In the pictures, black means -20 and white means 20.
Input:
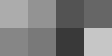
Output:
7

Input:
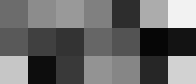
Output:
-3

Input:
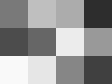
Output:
-1

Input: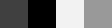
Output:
-10

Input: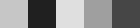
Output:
11

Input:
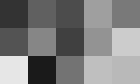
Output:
-12

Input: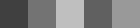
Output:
-10
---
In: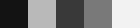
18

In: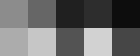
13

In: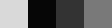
14

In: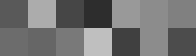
10

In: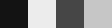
17

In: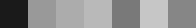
11
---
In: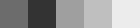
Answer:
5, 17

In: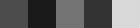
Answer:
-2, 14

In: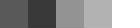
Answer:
3, 20

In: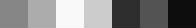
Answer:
12, 19

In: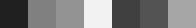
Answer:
18, 18

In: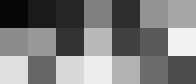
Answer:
9, 18
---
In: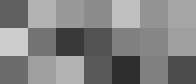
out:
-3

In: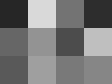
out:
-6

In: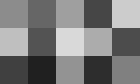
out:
-10

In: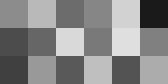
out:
-10

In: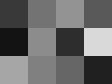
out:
6

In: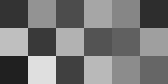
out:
-15

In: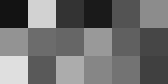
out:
15

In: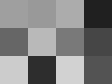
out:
12
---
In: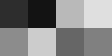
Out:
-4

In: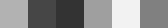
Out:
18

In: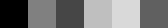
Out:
14

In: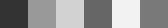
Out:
18

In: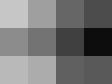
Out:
-5

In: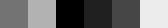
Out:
-9

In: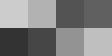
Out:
3

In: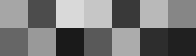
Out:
-13
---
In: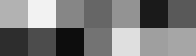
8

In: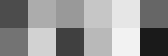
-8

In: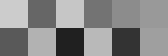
12

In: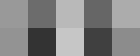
4

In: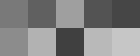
-1

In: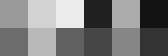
4

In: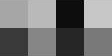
6

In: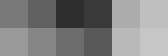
-1

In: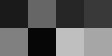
-16
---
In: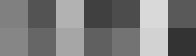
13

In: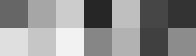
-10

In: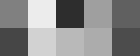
7

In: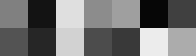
17

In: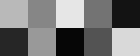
-7

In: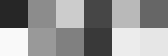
17

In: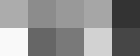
13

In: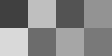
6

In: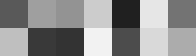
14
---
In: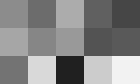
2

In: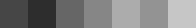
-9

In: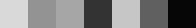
14

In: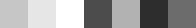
11

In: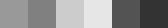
4

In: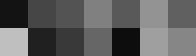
-17

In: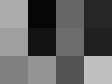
7

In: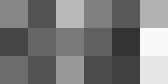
1

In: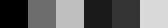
-20
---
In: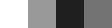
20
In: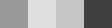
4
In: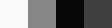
19
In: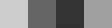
12
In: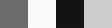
-3
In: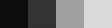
-18
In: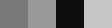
-1
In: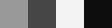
4
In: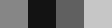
1
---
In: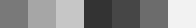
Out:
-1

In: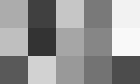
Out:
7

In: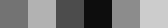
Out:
-2

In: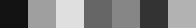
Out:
-17

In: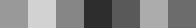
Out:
4

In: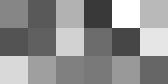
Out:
1

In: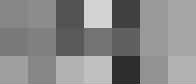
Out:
1

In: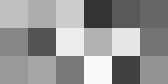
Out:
10
